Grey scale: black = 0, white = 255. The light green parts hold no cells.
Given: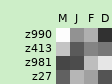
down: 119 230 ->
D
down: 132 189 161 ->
F
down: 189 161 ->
F
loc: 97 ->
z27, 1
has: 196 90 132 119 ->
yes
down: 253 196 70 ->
M

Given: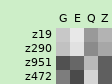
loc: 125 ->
z472, 1
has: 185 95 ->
yes
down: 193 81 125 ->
G
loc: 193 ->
z290, 1
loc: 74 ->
z472, 2
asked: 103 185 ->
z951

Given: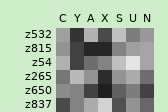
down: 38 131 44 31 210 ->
X
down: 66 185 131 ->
Y
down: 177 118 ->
C
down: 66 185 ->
Y
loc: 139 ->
z650, 1
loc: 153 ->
z532, 7
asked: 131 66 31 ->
z650

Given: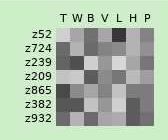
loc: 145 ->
z724, 7
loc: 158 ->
z209, 7

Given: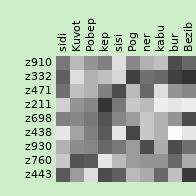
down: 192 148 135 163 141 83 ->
Kuvot
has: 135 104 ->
yes
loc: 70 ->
z438, 6
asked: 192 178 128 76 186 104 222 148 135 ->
z471

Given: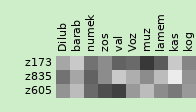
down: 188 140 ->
lamem
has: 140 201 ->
yes
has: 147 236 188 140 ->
no
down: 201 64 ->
val
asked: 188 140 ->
z605
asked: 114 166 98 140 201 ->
z835

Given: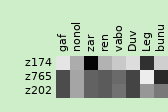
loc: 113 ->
z202, 5
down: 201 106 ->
vabo
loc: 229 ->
z174, 1
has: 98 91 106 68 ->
yes
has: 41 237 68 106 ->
no
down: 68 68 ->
Duv

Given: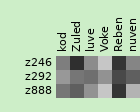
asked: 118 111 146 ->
z292
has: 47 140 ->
yes
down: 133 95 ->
nuven
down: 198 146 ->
Voke

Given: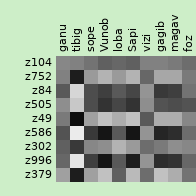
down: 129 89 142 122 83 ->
ganu
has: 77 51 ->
yes

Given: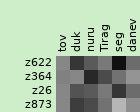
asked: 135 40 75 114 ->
z364
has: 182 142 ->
yes
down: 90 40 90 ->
nuru
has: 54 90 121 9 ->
no
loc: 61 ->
z873, 2
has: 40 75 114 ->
yes

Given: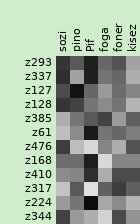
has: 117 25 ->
no
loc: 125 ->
z61, 6
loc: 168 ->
z224, 4
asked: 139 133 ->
z410
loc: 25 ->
z61, 3
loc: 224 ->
z317, 3
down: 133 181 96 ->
kisez

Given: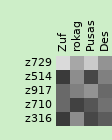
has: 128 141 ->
no
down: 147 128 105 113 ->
Des
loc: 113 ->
z710, 4

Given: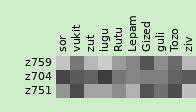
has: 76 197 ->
no
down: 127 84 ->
Gized
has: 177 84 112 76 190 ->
yes
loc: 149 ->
z751, 1

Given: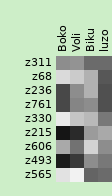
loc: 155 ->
z215, 3
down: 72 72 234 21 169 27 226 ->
Boko
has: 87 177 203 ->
no
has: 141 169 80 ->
no
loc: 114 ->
z606, 2
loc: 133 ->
z761, 2

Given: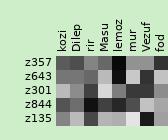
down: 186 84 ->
kozi
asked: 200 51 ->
z643
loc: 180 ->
z135, 4

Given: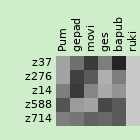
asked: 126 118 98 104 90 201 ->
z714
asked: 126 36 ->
z37
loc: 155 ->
z588, 2
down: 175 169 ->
ges
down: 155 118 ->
gepad

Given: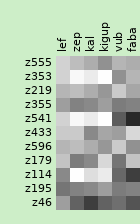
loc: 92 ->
z541, 5
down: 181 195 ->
lef
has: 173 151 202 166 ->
yes

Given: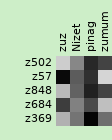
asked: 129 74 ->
z684
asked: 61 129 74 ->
z684

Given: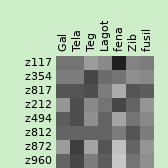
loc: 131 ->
z117, 6
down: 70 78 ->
Teg
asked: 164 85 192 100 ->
z872
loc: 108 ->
z354, 4

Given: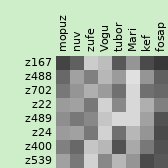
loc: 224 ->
z488, 6
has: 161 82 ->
yes
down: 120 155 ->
mopuz
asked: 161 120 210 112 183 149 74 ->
z24
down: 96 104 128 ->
fosap
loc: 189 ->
z167, 4

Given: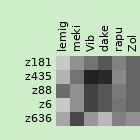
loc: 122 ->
z88, 5
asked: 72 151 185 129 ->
z636

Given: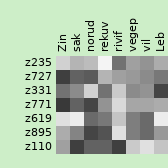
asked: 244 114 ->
z235
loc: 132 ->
z895, 2
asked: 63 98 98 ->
z110

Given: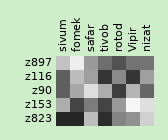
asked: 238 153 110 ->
z897
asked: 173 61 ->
z90
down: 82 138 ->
rotod
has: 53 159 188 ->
no
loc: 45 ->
z823, 4

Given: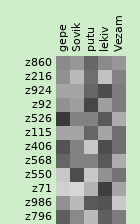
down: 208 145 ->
gepe
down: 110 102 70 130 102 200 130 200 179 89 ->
putu
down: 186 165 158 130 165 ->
Sovik
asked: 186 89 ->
z986
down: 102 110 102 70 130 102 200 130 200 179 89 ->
putu
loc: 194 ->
z216, 4
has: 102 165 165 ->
no

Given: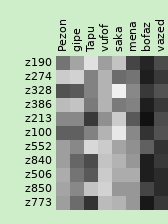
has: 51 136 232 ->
no
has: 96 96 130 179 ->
yes
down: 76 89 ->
Tapu

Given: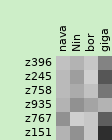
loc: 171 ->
z758, 2
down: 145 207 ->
Nin
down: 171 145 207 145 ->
Nin
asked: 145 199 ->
z151
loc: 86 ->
z245, 4

